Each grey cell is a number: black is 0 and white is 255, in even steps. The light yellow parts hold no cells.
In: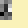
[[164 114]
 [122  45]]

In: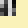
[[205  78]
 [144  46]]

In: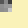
[[ 86 138]
 [143 154]]

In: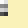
[[251 225]
 [139 129]]

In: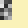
[[205  77]
 [228  46]]

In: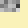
[[177 112]
 [125 145]]

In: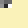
[[132 100]
 [148  38]]

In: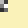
[[187  61]
 [128 252]]

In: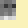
[[128 111]
 [111  56]]
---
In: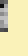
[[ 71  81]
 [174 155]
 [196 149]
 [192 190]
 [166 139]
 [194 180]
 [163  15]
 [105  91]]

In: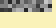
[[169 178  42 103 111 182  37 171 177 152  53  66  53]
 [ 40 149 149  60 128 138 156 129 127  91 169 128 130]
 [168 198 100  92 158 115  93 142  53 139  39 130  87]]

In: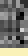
[[104  83  83 105  91 106 101]
 [ 72   0 118 111 148 122 162]
 [181  79  21 160  49 148 106]
 [102  84  86 104  93 106 101]
 [149 210  37  85  49  70  76]
 [120 117  65 106  68 101  80]
 [119 123  67 103  67  99  76]
 [156  20  21 159  92 156 147]
 [128   0  55 147 117 150 163]
 [117  97  68 109  81 108  94]
 [ 44 113 156  74 115  70  81]
 [ 44  45 157  74 146  90 131]]

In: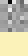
[[180 155 156 181 113 169 168]
 [157 163 160 157 170 158 159]
 [143 121 168 145 210 151 156]
 [177 204 151 175 114 168 165]
 [174 155 157 175 130 166 166]
 [129 137 170 129 238 146 150]
 [149 118 167 151 193 154 158]
 [229 104 150 234   6 191 189]]

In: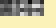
[[ 99 173 193  93 168 213 104 128  96 107  89]
 [ 92  74 101  76  98  67 112 139  71  62  80]
 [147 212 218 125 139 201 106 163 104  92 121]
 [ 47 110 111  14 118 117  62 115  42  67  58]]

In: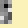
[[177 103 158]
 [ 83 117 223]
 [ 84 143 154]
 [231 127 136]
 [121   8 132]
 [178 114 138]]

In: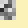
[[213  99 128 213]
 [140 132 108 124]
 [158 227 151  41]
 [199  87  68 222]
 [196 115 214 206]]

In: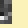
[[ 74  77  91]
 [ 75 154 237]
 [129  83  30]
 [ 62  75  70]
 [ 63  87  60]
 [102 106  55]]

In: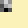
[[ 81   2  98]
 [196 167  77]
 [147 212 135]]
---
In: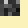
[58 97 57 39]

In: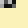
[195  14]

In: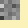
[120 123 127 125 139]

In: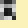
[119 153  35 128]

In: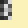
[ 38 221 155]

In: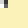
[212 100]

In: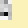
[201 206 196]
